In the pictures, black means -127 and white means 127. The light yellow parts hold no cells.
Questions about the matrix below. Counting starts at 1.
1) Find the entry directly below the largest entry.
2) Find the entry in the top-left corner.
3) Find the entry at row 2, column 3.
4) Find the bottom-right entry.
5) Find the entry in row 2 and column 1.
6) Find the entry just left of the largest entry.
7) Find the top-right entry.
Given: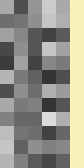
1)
-61
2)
41
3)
15
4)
-30
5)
-17
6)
-24
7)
41

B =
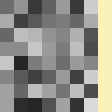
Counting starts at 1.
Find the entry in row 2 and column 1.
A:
42
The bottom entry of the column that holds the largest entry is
89
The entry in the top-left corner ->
-18
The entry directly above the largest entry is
-50
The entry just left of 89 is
-77
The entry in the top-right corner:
77
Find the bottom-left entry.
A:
34
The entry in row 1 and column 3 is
-70
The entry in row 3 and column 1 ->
-24
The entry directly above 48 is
-24
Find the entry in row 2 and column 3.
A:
-38
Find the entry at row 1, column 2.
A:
19

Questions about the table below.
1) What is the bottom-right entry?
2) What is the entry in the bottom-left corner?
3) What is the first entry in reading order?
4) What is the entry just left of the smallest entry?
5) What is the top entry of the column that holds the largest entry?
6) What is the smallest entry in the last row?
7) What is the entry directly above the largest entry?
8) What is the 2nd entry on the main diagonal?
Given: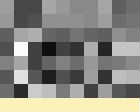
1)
-55
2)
-18
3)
30
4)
-62
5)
-55
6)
-84
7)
38
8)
-55

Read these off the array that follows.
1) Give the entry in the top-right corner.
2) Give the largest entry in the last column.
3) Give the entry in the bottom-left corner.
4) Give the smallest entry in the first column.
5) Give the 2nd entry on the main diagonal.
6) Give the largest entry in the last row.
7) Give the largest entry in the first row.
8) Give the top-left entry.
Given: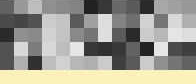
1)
24
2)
94
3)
-45
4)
-85
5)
-58
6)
81
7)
61
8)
-29

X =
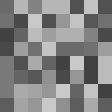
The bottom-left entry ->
-34
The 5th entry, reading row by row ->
54
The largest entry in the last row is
73
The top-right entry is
-46
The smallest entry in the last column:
-62
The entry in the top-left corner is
-21
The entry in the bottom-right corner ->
-34
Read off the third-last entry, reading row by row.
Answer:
-34
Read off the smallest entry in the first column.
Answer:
-62
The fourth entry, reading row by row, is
54
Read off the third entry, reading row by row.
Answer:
2
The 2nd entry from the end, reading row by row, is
42

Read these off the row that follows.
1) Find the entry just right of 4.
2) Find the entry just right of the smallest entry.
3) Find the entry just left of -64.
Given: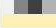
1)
-64
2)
50
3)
4

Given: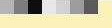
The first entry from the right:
-37
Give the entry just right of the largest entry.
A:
82
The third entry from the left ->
-113

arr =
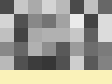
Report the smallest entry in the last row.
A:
-73
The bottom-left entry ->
57
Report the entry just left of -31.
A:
71
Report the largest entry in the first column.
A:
84
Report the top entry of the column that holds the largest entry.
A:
-53
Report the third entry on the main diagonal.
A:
42
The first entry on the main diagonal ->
-53
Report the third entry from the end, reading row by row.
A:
78
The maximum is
106
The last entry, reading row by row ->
2
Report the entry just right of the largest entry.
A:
-60
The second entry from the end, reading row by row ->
-38

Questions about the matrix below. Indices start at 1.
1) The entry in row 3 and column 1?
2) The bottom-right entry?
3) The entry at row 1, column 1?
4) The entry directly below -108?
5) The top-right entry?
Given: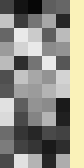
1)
-25
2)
45
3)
-61
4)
-67
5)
-25

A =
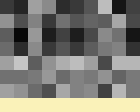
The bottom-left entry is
32
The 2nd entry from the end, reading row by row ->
54
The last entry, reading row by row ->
-6
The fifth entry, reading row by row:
-83
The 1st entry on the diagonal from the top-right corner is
-62
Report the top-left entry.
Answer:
-70
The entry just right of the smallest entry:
24
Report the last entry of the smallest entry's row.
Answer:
-106
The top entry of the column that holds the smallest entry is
-90
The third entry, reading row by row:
32
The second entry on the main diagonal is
-48
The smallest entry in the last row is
-62
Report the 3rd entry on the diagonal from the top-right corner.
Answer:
10
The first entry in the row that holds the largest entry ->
32
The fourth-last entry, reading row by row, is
10

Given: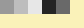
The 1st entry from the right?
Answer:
-22
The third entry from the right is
103
